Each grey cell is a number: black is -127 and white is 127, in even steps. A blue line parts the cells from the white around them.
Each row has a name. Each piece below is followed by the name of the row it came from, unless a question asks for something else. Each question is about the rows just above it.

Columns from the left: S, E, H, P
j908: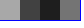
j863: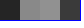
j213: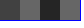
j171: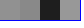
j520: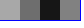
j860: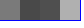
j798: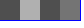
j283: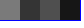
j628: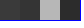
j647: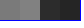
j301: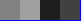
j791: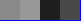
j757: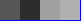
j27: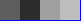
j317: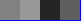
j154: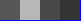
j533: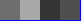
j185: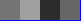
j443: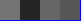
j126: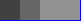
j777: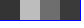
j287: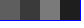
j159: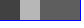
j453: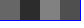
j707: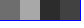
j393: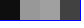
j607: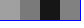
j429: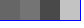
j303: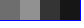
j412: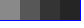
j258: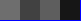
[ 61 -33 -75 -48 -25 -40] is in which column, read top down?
P
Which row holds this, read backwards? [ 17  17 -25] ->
j126
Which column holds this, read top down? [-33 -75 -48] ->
P
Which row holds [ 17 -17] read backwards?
j303
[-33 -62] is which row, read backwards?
j258

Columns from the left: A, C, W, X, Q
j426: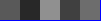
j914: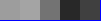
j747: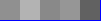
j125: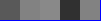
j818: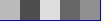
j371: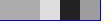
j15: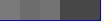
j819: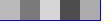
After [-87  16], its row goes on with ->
[-63 -18]
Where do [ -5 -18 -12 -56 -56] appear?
j15
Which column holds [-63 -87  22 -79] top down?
X

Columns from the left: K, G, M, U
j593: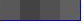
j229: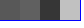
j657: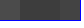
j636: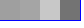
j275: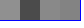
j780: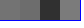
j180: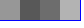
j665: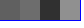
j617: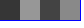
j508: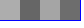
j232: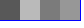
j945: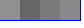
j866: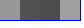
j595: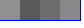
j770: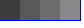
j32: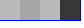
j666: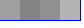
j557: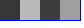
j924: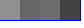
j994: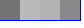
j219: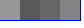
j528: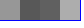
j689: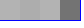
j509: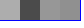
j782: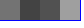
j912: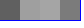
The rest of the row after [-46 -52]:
[31]
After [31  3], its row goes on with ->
[16 51]
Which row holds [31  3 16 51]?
j666

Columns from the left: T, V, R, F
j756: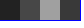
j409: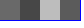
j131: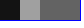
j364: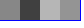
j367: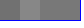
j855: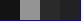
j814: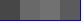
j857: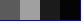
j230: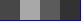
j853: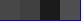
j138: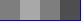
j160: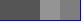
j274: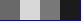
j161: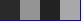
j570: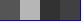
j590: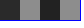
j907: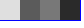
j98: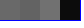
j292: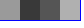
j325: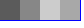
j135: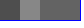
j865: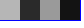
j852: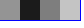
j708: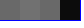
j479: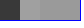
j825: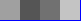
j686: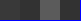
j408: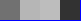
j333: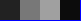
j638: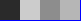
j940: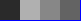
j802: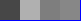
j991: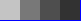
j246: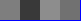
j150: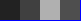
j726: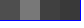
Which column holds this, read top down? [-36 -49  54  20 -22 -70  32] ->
T
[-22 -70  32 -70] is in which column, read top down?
T
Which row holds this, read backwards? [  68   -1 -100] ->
j852
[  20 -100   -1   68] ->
j852

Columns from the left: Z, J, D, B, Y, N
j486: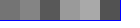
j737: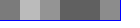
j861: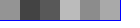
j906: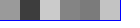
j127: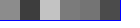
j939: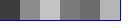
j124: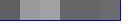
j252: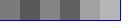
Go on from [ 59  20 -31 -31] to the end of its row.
[12]
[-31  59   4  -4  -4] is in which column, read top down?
B
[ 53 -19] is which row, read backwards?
j939
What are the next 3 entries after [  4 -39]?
[ 26  41 -45]
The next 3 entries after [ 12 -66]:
[ 67  -4 -11]
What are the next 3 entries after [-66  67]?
[ -4 -11 -52]

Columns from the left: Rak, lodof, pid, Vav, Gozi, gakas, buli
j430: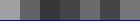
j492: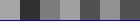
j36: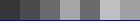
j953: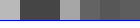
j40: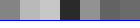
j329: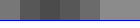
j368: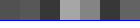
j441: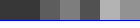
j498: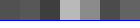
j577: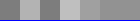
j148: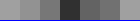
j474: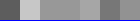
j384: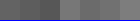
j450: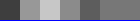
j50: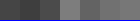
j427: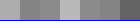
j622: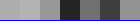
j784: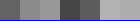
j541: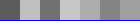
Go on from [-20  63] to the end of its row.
[32]
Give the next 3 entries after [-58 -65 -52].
[ -2 -28 -14]
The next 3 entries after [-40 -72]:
[ 38   4 -72]
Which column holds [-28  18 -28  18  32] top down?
buli
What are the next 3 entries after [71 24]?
[24 38 -8]

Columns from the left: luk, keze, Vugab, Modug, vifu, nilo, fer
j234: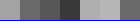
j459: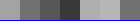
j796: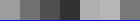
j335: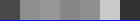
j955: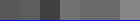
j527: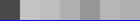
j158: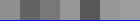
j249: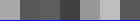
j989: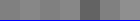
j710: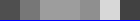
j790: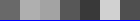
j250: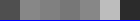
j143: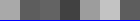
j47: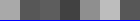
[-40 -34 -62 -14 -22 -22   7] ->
j955
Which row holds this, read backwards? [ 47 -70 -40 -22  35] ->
j234
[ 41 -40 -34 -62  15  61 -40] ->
j47
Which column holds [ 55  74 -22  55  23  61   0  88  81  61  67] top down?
nilo

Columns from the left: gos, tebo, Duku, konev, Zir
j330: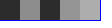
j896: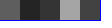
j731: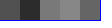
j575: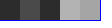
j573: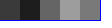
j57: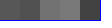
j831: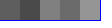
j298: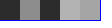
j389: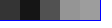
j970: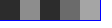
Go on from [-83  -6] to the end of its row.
[  7 -26]
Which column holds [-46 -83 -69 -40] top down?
gos
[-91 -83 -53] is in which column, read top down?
tebo
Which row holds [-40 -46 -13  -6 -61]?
j57
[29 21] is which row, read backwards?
j389

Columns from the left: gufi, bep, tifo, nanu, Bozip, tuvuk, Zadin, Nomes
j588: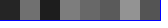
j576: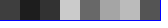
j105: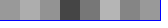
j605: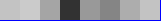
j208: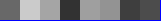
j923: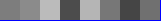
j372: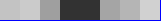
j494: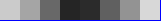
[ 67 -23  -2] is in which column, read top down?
gufi
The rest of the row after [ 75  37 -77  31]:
[ 19 -65 -51]
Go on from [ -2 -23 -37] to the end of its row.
[ 19 -43]
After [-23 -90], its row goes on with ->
[-84 -31  19  88]
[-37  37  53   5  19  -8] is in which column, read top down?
tuvuk
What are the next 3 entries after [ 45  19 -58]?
[-8 53  5]
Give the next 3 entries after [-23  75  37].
[-77  31  19]

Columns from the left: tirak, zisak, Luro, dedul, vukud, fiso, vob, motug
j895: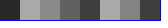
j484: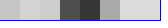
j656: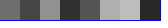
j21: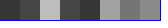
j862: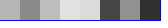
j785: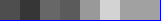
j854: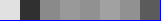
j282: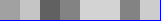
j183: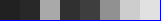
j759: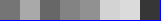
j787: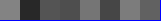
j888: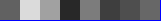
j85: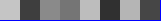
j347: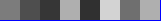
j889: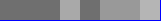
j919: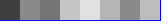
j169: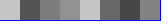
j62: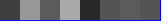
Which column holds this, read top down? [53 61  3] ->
motug
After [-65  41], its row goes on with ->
[  3 -65]
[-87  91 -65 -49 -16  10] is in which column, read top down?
zisak
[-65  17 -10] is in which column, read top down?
vukud
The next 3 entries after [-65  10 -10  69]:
[97 53 10]

